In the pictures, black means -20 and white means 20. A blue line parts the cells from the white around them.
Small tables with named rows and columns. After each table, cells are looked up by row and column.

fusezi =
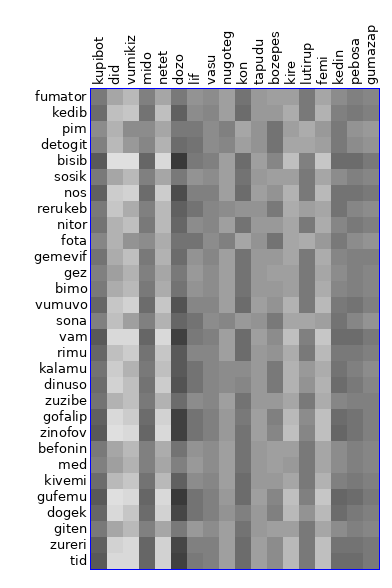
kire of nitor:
6
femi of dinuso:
8
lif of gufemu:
-2
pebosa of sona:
1
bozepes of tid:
2
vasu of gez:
2
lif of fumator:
3
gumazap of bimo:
1
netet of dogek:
13
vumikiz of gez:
8
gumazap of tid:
-1
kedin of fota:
-1
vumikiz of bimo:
9
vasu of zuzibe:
1
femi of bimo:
7
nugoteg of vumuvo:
5
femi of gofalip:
10
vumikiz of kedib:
11
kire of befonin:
5
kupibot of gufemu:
-6

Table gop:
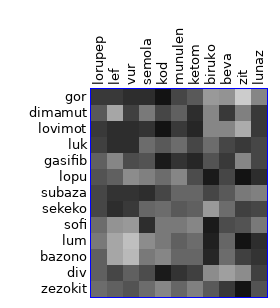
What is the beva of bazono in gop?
-3
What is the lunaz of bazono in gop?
-12
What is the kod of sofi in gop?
-1
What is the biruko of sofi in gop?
-16
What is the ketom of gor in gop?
-6
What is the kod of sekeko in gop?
-3
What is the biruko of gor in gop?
4
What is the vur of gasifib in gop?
-8
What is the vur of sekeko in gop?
-11
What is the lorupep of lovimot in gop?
-11
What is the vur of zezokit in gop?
-7
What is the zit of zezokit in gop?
-17
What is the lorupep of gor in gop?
-11
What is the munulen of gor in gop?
-9
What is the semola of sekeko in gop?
-4

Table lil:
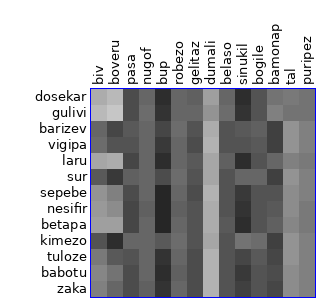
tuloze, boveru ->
-6
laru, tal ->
0
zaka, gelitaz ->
-8
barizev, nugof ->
-4
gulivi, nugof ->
-3
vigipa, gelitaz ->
-8
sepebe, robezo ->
-4
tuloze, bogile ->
-6
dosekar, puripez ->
-2
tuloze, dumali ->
8
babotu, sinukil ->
-11
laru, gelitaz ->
-6
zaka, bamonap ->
-9
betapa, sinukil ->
-13
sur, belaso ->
-7
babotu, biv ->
1

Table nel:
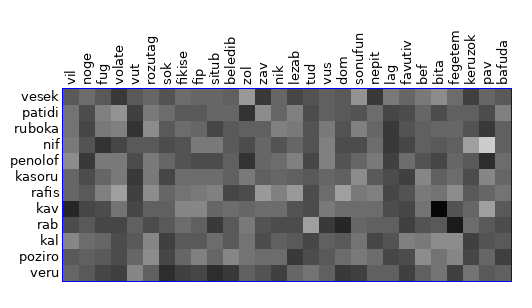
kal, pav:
-7
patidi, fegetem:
-5
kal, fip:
-6
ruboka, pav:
-11
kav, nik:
-3
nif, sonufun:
-8
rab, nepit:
-5
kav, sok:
-5
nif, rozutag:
-6
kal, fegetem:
2
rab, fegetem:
-16
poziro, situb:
-4
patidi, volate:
3
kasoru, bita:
-5
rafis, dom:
5
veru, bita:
-2
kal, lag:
-7
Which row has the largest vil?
penolof

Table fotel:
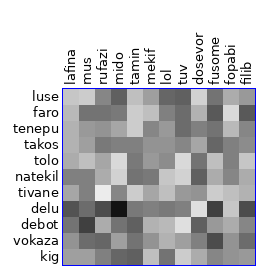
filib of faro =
-6
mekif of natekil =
-1
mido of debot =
-2
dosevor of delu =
15
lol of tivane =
10
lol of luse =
-4
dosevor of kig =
7
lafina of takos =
8
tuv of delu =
0
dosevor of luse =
13
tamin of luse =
10
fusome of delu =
-10
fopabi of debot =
7
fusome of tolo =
10
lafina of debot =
-2
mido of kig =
-4
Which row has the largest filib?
tolo

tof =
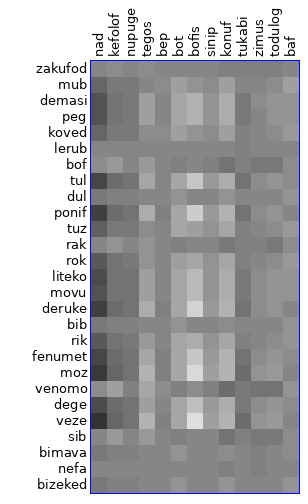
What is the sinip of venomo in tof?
0
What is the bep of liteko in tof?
1
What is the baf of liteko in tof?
3
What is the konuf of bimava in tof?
2
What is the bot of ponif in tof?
6
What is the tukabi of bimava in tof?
1
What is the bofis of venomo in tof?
2
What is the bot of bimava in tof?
3
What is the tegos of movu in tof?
5
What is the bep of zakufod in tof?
1
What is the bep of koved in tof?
2
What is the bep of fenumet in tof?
0
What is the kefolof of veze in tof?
-4
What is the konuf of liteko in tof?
7
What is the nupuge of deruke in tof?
-2
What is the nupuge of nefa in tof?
1

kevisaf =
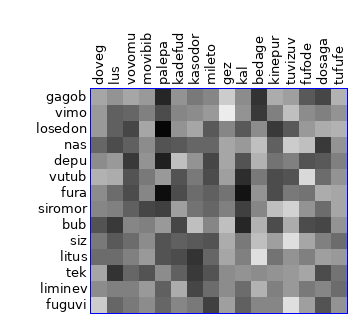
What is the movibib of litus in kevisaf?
4
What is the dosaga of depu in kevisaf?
-6
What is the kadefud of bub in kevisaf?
-9
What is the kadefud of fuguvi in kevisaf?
1
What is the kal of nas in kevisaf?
4
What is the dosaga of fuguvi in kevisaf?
-7
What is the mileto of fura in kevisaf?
-5
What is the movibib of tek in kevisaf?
-7
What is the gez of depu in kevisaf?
6
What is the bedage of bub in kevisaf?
8
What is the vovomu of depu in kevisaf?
-11
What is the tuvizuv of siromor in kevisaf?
13
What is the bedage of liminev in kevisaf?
8
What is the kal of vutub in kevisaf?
-13
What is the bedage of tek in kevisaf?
2
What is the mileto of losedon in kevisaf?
-6
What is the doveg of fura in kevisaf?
2
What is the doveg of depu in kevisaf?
2
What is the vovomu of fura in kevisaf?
-8
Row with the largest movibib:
losedon

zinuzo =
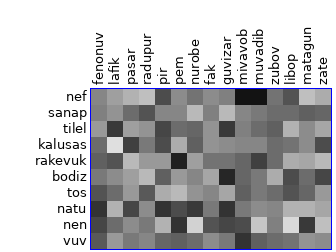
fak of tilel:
3
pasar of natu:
-9
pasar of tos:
4
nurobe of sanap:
9
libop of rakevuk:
7
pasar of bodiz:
5
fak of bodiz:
6
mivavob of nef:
-17
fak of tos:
1
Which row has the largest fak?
bodiz

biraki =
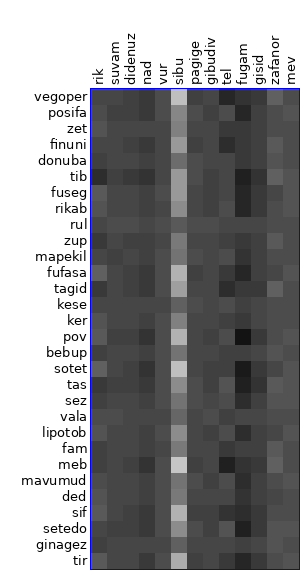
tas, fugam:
-15
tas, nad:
-11
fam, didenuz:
-9
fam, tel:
-11
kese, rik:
-9
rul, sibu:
-6
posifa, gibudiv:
-10
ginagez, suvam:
-9

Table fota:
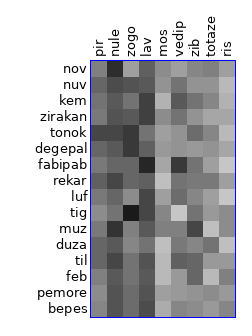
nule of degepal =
-6
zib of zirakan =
3
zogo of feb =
-2
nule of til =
-9
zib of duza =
1
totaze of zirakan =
6
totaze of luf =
5
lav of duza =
-2
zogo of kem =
-2
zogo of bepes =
-3
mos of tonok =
5
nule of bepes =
-7
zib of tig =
-2
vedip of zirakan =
-2
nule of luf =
-4
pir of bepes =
1
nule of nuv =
-8
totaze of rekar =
-1
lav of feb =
-6
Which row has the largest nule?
tig

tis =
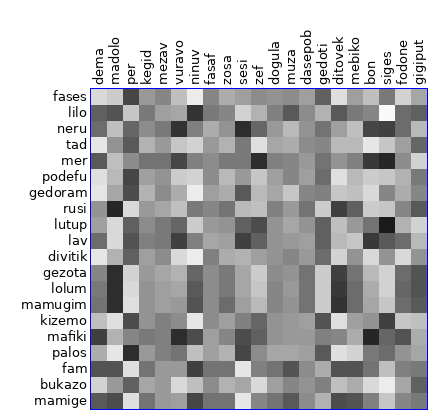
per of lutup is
-5
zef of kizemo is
-4
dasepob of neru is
3
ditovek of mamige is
-8
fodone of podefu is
8
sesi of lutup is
-5
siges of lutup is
-16
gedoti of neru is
-2
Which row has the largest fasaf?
neru

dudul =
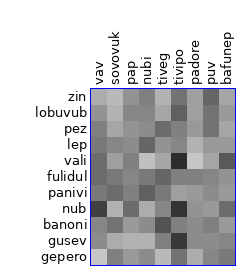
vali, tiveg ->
6
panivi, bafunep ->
4
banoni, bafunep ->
4
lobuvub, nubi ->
1
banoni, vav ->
1
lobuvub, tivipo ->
-5
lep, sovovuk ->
1
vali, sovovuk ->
5
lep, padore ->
8
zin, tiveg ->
8
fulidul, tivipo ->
0
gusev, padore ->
2

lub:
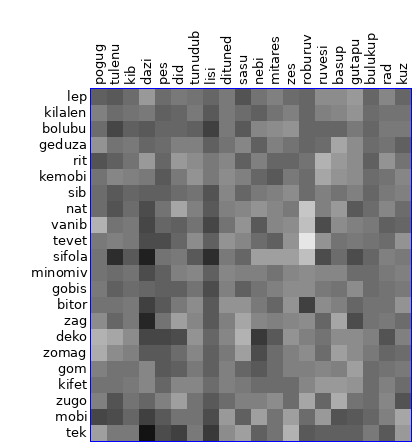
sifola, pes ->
-2
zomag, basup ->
5
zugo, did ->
5
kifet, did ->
1
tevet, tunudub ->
2
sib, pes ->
-5
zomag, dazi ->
-6
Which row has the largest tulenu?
deko

